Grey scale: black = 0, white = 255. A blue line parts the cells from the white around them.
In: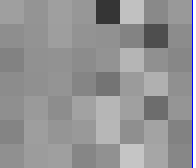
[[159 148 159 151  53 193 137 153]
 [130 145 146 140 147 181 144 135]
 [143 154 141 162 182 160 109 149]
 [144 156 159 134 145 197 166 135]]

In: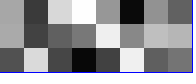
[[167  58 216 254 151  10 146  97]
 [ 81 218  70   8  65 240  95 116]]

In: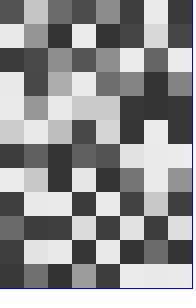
[[ 82 197 108  76 140  62 234  58]
 [ 59  73 142  85 142 235 101 235]
 [234 152 233 202 202  55  52  55]
 [ 60  96  53  96  82 226 234 236]
 [ 64 232 234  59 234  66 199  63]
 [ 62 227 232  54 232  53 108  52]]

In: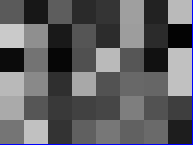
[[ 90  23  93  42  52 159  34 186]
 [ 11 115   6  80 186  86  17 193]
 [170  86  57  65  70 126  82  62]]

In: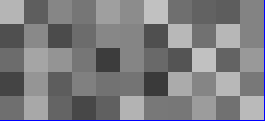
[[181  94 134 118 159 140 193 111  98  93 131]
 [108 165 148 118  60 133 105  84 193  99 153]
 [111 168 100  71  96 179 120 119 156 113 186]]

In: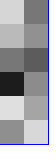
[[214 119]
 [119  92]
 [223 165]]
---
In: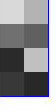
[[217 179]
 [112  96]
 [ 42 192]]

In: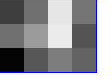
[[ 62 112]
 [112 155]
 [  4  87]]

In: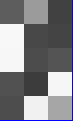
[[ 93 155]
 [248  72]
 [247  76]]

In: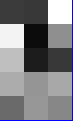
[[ 59  56]
 [243  12]
 [191  28]]

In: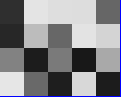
[[ 47 228]
 [ 39 188]
 [130  28]]

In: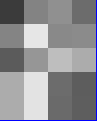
[[ 59 131]
 [132 230]
 [ 91 150]]

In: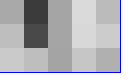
[[169  59]
 [190  73]
 [202 190]]

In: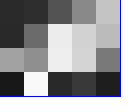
[[ 42  46]
 [ 41 107]
 [162 143]]

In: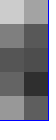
[[204 163]
 [127  88]
 [ 85  77]]
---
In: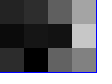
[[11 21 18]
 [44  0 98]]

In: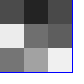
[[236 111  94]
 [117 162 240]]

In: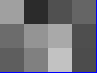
[[108 148 169]
 [ 94 128 194]]

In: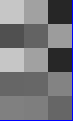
[[ 80  99 156]
 [198 161  39]]

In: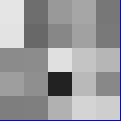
[[227 104 135]
 [139 140 224]]

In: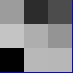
[[196 174 148]
 [  1 184 183]]
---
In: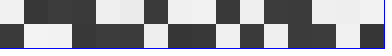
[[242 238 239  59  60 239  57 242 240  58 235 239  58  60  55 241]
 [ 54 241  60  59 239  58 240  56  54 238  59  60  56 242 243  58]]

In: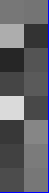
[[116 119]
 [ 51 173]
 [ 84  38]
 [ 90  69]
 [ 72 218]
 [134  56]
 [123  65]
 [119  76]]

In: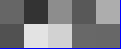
[[173  88 141  51 102]
 [103 104 210 227  81]]

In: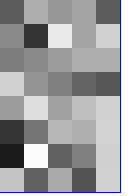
[[ 91 163 151 173  92]
 [208 164 234  52 136]
 [174 172 155 138 123]
 [ 87 101 127 148 209]
 [208 191 160 222 155]
 [211 176 184 116  53]
 [207 127  97 252  28]
 [209  83 171  96 196]]

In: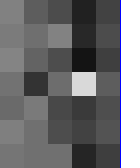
[[ 66  33  76  93 129]
 [ 76  40 130 111 123]
 [ 63  20  77  99 132]
 [ 93 217 109  51 114]
 [ 78  58  72 122 106]
 [ 83  66  77 112 127]
 [ 62  37 112 112 117]]

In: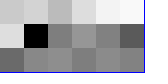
[[249 243 221 187 211 202]
 [ 90 129 150 126   0 222]
 [130 139 126 142 136 106]]
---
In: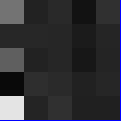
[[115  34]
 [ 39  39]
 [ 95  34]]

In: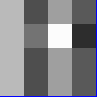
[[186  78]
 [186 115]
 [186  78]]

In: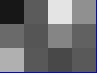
[[ 23  91]
 [106  85]
 [176  88]]

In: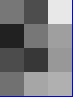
[[119  77]
 [ 33 119]
 [ 76  55]]

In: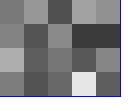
[[121 151]
 [131  84]
 [174  94]]

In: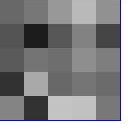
[[104 119]
 [ 84  28]
 [ 90 116]]

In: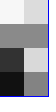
[[247 220]
 [138 138]
 [ 50 217]]
